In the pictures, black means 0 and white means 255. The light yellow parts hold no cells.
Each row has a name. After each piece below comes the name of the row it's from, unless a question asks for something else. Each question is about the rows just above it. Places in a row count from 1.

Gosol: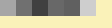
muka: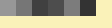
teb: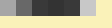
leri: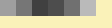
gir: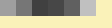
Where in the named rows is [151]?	muka, 1
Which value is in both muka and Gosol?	[64]
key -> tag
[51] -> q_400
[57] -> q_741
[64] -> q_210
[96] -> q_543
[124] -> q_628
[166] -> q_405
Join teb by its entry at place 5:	q_741
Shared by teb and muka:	[51]

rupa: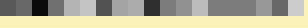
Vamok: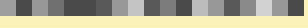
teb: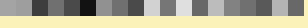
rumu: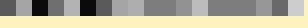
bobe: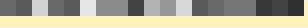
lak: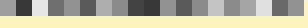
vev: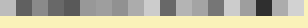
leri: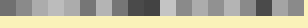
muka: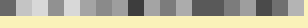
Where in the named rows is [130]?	teb, 15
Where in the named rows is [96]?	vev, 2
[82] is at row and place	rupa, 7

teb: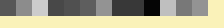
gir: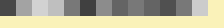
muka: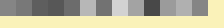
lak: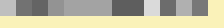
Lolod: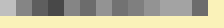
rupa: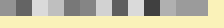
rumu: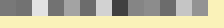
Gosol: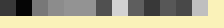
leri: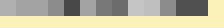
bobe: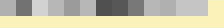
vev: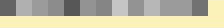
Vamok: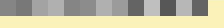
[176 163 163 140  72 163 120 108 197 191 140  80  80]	leri
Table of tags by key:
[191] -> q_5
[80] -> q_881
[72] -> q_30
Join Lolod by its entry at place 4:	q_30
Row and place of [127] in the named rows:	Lolod, 9
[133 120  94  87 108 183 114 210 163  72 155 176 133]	muka
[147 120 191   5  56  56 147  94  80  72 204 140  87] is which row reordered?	teb

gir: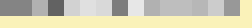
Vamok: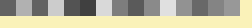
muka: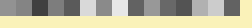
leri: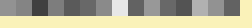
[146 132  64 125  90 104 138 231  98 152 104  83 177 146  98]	leri
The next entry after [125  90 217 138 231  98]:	[152]
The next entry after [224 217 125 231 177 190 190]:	[183]
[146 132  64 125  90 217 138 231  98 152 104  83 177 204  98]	muka
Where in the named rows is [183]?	gir, 13
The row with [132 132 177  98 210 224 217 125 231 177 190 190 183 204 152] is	gir
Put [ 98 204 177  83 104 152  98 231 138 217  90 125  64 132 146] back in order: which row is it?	muka

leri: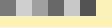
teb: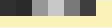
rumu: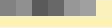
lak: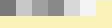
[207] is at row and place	leri, 2
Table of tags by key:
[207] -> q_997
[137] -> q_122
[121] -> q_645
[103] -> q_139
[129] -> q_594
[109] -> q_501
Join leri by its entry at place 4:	q_139
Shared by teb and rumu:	[151]
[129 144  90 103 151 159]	rumu
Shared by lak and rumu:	[159]

